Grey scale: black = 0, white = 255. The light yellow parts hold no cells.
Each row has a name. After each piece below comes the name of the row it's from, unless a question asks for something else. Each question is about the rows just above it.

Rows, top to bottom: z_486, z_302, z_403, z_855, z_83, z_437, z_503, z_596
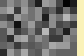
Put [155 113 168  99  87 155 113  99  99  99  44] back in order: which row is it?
z_596
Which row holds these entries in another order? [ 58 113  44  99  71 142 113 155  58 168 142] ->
z_302

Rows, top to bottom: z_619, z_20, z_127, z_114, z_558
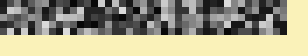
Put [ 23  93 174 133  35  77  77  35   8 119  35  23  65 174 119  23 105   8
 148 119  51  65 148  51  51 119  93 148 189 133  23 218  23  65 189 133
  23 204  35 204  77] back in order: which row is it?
z_558
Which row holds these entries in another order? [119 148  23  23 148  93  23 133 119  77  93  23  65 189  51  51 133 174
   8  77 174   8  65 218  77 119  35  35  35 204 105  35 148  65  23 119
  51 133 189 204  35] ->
z_20
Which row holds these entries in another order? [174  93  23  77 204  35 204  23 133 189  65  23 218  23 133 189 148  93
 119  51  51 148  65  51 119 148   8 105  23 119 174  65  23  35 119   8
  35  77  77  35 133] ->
z_558
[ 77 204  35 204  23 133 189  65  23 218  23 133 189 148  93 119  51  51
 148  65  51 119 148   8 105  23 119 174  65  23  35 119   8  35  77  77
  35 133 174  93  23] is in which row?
z_558
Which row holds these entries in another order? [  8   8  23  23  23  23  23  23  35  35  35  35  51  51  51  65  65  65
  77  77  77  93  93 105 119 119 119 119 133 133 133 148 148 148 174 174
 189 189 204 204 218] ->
z_558
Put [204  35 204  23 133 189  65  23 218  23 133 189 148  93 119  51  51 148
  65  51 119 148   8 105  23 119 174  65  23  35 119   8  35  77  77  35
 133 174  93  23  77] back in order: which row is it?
z_558

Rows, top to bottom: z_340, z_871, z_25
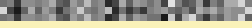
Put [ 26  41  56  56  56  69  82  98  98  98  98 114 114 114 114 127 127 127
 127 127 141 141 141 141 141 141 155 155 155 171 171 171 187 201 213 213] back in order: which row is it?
z_871
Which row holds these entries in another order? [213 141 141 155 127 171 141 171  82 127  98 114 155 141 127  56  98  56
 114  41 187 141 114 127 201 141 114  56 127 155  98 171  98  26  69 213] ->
z_871
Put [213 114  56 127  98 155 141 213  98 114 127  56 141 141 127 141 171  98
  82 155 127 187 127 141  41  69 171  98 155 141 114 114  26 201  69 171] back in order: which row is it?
z_25

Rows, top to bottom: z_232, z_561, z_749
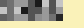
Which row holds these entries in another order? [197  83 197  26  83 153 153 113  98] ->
z_232
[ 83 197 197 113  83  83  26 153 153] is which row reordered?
z_561
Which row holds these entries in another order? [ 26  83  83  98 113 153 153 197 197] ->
z_232

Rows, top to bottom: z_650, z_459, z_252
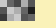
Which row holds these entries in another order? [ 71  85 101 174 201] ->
z_650
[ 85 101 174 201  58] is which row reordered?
z_252
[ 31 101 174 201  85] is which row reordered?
z_459
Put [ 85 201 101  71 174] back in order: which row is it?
z_650
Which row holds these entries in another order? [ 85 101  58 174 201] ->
z_252
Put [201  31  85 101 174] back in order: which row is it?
z_459
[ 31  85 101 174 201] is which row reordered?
z_459

